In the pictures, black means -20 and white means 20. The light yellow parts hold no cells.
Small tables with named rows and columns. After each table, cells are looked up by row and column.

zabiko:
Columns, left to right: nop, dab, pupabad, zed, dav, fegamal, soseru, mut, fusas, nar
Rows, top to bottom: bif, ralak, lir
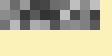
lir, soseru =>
1
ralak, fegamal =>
-11
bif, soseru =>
-2
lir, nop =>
-2
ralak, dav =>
-12
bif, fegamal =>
-3
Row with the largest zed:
lir

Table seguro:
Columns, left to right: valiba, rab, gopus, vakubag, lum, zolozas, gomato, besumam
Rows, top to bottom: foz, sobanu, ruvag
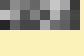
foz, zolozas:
11
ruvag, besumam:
-10
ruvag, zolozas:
-3
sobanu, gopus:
-7
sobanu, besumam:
-9
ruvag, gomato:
-5

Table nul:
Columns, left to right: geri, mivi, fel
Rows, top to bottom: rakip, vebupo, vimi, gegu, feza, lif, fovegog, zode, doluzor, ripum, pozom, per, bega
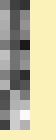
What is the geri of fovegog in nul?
8
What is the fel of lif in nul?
1
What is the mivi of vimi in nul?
-7
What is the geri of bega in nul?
-10
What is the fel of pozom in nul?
9
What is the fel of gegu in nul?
0
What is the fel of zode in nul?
-13
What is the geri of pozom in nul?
-7

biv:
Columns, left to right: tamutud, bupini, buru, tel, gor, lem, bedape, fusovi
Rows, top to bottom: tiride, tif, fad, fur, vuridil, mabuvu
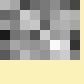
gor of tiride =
-1
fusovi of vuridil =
-12
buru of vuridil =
4
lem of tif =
5
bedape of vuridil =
14
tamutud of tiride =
9
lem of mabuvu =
10
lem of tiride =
2
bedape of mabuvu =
12
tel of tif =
8
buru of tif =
12
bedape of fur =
6
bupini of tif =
-2
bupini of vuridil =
6
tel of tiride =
-3
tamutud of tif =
-4
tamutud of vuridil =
-1
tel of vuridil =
3
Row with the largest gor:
fur

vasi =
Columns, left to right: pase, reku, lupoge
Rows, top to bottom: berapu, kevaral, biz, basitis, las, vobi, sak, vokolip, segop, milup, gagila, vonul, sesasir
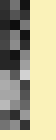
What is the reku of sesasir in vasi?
2
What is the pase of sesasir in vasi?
-2
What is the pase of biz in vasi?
-15
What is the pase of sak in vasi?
-14
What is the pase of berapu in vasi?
-12
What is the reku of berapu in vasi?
-2

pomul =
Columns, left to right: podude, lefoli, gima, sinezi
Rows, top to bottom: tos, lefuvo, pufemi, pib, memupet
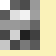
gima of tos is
-8
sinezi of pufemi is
-4
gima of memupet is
-1
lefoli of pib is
13
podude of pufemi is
4
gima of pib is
-15
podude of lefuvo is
-6
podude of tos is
20
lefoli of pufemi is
4
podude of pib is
-9
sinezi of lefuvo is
5
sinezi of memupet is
-6

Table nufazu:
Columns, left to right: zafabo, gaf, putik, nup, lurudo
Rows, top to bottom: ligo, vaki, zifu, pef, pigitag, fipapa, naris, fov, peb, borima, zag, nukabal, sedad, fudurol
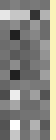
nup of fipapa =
-3
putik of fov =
-5
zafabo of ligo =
-2
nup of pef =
1
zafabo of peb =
-4
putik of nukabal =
-2
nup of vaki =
-12
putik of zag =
-3
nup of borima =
5
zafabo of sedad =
-7
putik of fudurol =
-2
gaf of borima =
17
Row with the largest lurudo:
vaki

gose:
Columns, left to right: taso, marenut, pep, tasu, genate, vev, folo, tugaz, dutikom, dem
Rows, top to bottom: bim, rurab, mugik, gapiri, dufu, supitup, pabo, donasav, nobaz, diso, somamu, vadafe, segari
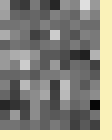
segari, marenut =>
-2
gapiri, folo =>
-4
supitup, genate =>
-6
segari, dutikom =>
-6
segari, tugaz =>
-10
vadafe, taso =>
-7
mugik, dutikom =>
-3
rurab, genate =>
-6
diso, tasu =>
2
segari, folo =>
-4
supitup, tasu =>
3
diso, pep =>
0
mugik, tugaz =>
-1
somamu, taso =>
-14
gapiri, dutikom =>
0
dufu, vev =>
-1

